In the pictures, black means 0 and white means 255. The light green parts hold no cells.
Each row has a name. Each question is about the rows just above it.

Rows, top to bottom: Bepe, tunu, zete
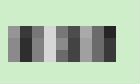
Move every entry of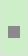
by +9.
[147]
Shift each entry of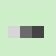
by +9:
[223 116  76]
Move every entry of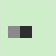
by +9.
[147  55]
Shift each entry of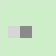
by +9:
[223 147]
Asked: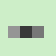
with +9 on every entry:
[158  66 128]
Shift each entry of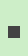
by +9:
[76]
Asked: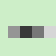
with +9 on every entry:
[158  66 128 223]

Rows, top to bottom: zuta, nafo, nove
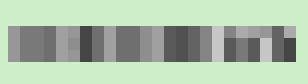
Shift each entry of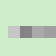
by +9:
[207 141 179 169]
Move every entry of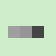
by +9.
[169 159  78]
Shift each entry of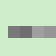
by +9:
[130 120 169 159]
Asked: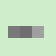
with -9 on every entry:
[112 102 151]
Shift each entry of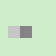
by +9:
[207 141]
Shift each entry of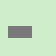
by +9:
[130 130]
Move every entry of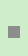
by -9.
[132]

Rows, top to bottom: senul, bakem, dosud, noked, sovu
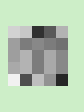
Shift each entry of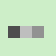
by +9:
[ 87 199 155]
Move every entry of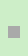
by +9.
[178]
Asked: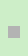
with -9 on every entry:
[170]

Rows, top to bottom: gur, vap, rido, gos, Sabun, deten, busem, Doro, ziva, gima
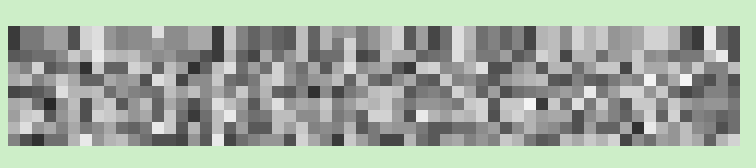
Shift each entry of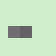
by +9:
[120 108]
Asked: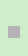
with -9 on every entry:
[171]
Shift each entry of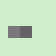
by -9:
[112  90]
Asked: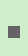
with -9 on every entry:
[90]

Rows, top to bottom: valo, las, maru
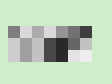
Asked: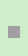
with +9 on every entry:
[169]
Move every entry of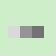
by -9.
[208 139 105]
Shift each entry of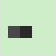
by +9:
[81 50]
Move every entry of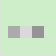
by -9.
[162 208 139]
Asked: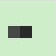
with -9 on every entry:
[63 32]

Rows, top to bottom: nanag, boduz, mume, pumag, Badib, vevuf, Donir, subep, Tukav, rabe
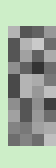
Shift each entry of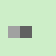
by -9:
[152  88]
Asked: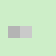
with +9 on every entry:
[189 211]
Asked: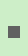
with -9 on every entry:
[88]
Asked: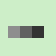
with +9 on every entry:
[151 106  60]

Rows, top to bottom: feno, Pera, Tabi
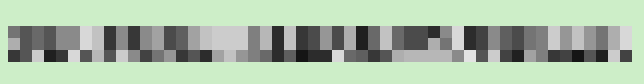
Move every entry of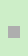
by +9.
[183]
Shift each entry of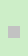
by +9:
[203]
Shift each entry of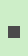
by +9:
[84]
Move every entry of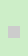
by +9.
[213]
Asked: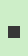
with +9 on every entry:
[64]

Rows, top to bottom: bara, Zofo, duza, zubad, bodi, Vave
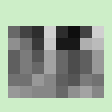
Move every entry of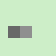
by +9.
[113 152]
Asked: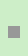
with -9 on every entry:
[143]
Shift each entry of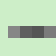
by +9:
[143 104  94 132]

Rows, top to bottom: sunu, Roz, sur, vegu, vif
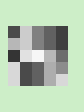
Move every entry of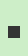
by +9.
[61]
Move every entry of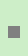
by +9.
[137]
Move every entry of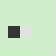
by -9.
[ 43 216]
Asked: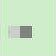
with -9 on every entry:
[195 119]
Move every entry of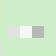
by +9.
[234 255 192]
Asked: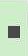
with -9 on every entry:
[65]
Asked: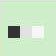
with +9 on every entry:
[ 61 234 255]

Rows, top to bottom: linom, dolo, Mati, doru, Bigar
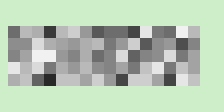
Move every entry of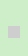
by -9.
[197]
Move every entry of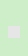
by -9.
[221]
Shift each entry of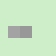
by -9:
[154 143]
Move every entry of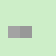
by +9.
[172 161]
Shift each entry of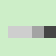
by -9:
[197 197 154  60]
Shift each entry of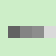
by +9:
[107 141 150 227]

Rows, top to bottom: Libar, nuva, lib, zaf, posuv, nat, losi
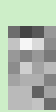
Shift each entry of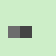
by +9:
[118  77]
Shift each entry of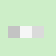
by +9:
[204 255 227]

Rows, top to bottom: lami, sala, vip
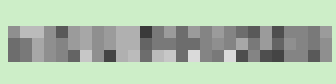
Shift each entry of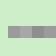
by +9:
[164 176 152 164]
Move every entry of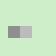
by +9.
[152 196]
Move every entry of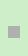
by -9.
[167]

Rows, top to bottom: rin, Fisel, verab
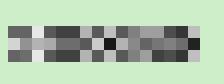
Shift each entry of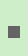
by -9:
[91]
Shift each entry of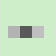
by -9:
[170  80 182]
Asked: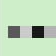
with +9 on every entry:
[ 98 212  33 188]
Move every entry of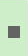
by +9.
[109]
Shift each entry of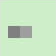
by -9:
[119 149]

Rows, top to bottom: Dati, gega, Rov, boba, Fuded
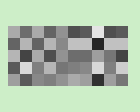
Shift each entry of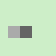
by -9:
[161  91]
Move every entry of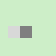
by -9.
[207 118]
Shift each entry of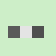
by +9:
[ 99 237  88]
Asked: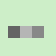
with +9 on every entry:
[109 190 145]
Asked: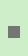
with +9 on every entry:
[127]

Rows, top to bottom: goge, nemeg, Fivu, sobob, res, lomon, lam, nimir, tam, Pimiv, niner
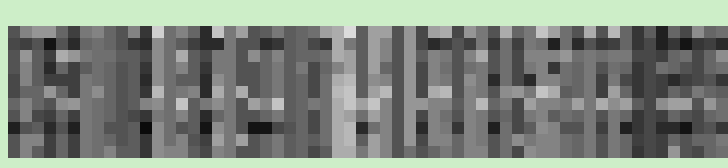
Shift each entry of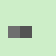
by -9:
[102  74]
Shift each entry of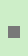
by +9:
[129]
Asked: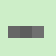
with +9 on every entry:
[111 102 120]
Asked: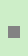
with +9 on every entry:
[140]

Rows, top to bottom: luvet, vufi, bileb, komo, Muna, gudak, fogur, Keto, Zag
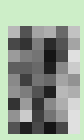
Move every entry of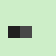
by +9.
[41 81]
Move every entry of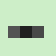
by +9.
[92 41 81]
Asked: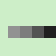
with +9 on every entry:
[155 134  92  41]
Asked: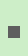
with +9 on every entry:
[103]
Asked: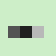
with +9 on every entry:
[ 92  41 193]
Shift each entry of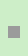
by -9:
[146]
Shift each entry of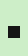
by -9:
[12]

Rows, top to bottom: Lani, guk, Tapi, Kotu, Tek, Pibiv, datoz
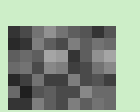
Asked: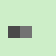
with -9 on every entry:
[ 65 106]
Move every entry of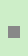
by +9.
[145]
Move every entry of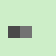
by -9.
[ 65 106]
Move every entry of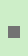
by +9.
[124]
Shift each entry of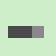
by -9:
[ 65  65 127]
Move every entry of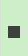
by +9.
[72]
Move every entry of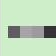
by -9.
[ 85 156 146  43]

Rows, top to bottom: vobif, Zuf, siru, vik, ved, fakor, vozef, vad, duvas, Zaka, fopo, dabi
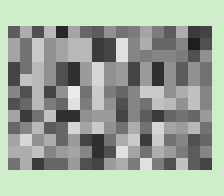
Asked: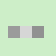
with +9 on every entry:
[164 223 154]
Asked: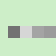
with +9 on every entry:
[123 223 173 164]
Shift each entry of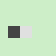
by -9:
[ 59 215]
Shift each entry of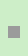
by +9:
[164]
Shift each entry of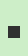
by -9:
[39]
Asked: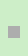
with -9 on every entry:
[164]

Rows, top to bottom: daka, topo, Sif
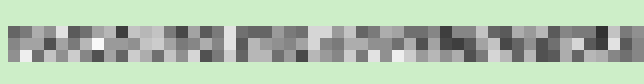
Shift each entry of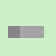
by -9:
[125 154 154]
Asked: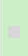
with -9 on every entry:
[205]
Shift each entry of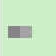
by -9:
[125 154]
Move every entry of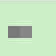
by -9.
[113 125]
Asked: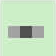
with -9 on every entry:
[154  72 154]

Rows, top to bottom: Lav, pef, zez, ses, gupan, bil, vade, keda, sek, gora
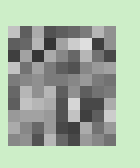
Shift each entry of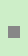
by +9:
[144]
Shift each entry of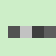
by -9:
[ 73 185  54  85]
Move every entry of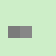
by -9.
[114 126]
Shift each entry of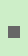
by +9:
[112]

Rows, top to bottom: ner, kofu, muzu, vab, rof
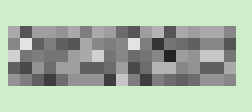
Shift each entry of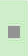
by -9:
[138]
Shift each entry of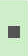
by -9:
[76]
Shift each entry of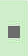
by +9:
[117]

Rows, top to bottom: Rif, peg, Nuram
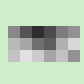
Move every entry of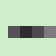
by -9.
[ 75  37  66 115]
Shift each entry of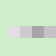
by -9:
[216 195 157 185]

